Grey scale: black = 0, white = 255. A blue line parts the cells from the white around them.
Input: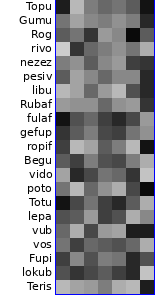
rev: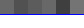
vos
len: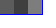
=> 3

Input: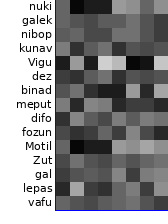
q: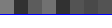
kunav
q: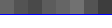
vafu
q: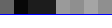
Motil
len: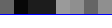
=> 8
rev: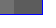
galek
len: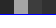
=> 4
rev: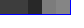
meput

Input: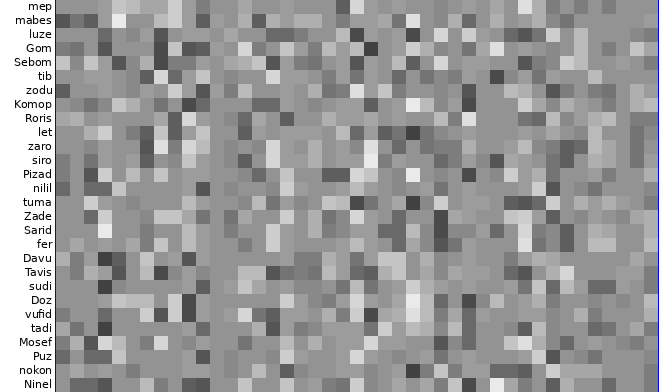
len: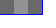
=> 3
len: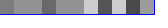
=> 11
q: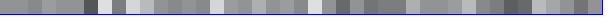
zaro
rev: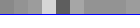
Roris
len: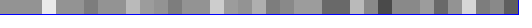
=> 37
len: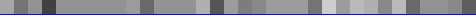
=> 34

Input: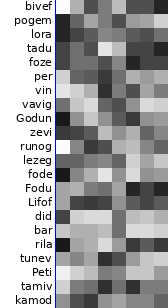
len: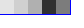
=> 5
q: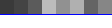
zevi
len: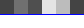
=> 6
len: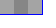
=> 3

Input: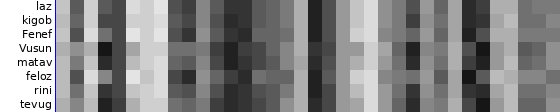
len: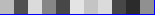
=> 11
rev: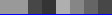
Vusun
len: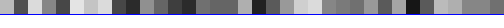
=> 36
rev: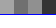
rini
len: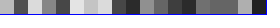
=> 19
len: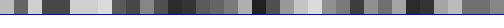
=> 36
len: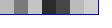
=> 7

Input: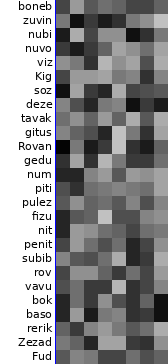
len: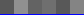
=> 6
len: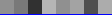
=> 8
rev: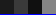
deze

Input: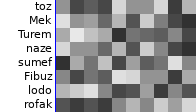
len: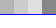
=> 4
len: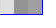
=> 3
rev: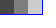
Mek
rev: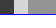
toz

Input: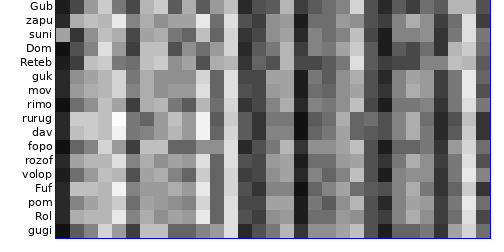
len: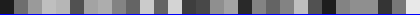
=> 30
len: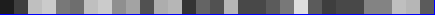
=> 31
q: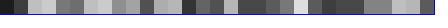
Reteb
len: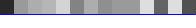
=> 14
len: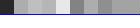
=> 10
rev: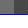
Dom
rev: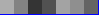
mov

